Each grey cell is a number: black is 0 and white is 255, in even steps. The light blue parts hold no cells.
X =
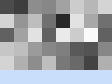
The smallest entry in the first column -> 75
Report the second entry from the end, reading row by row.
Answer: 67
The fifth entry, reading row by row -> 162
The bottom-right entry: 176
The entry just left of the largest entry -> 204
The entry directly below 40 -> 234
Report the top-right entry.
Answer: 212
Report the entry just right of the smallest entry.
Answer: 226
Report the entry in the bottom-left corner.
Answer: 212
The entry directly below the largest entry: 83
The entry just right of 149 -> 190
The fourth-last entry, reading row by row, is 120

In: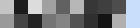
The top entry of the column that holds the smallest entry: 63
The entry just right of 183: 55
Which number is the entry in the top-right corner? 77
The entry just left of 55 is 183
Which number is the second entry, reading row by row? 28
